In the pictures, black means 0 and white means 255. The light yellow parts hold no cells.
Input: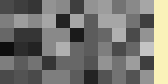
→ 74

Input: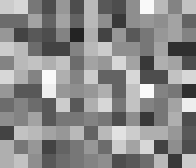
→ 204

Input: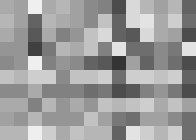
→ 170

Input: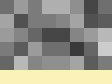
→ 111

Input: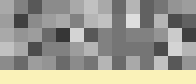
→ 169

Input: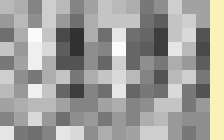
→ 185

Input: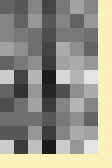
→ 99
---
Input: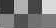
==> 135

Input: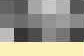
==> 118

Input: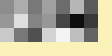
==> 151

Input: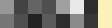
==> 118

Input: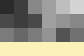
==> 73

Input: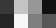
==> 36

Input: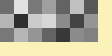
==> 182

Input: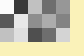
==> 88

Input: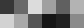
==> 210
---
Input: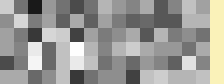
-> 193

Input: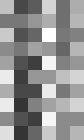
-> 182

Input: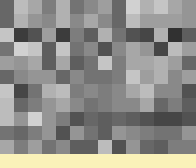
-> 125

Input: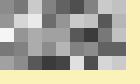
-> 202

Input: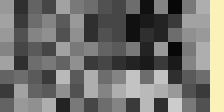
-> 81

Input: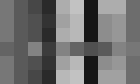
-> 109

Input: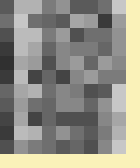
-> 199
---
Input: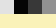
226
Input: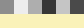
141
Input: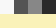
248
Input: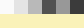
250
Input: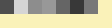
78
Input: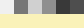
240
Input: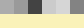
172
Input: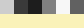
205
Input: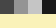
70
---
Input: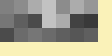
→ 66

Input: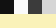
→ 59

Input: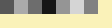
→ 87

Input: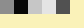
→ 81

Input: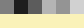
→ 92

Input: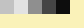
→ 69

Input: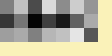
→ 25

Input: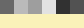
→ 82
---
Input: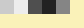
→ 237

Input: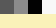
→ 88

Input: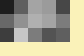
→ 198

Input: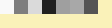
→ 32

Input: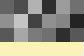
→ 123

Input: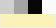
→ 207

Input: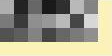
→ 70

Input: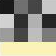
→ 156

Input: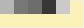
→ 120
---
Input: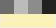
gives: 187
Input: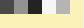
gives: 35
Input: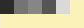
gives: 134
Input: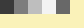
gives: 190
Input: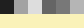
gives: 101
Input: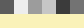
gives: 198
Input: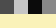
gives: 197
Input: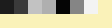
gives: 5
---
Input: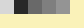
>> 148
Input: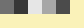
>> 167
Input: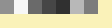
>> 184
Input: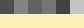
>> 130
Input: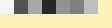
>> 190
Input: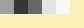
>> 228
